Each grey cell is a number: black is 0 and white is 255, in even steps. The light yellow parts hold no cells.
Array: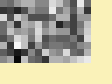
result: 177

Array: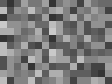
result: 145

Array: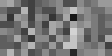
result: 65

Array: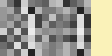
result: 123

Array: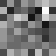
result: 106

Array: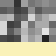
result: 143

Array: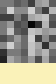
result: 108
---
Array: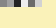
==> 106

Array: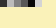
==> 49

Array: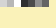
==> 75

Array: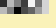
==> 46

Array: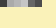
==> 76

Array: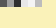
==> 86

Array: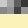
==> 66

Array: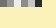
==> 114

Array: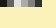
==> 49
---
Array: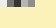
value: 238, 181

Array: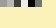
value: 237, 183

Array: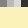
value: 216, 186

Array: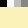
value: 248, 188

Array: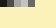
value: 195, 166

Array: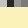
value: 194, 150

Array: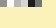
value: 254, 213

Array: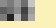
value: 197, 182
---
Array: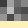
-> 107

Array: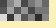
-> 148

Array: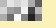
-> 171

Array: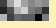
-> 151

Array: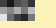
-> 93

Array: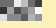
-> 109

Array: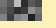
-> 89

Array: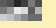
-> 122

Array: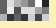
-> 253

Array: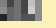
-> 193
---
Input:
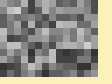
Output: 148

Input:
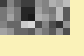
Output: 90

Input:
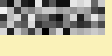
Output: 157

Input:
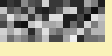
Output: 195

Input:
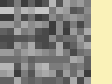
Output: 124

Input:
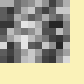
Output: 159

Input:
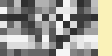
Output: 47

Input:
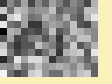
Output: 230

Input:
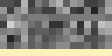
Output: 111
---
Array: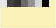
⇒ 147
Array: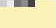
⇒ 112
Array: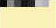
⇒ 38
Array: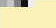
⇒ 126
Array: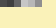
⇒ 198
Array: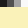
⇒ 81
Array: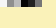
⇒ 5
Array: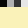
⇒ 177
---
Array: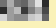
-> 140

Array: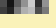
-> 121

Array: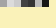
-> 204

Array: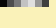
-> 121

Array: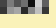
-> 166

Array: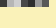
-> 207

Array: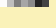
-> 125

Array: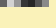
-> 150

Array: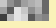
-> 227

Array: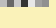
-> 202
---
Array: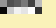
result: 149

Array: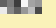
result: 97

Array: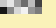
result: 200

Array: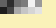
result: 97

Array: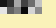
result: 22

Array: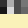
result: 49

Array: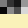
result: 123

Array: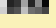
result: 220
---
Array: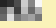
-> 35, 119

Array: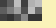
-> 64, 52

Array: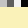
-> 195, 7

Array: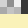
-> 211, 56

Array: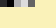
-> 43, 100

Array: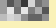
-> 157, 142

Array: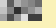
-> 208, 62

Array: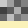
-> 201, 145

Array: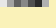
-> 231, 176

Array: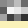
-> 136, 48
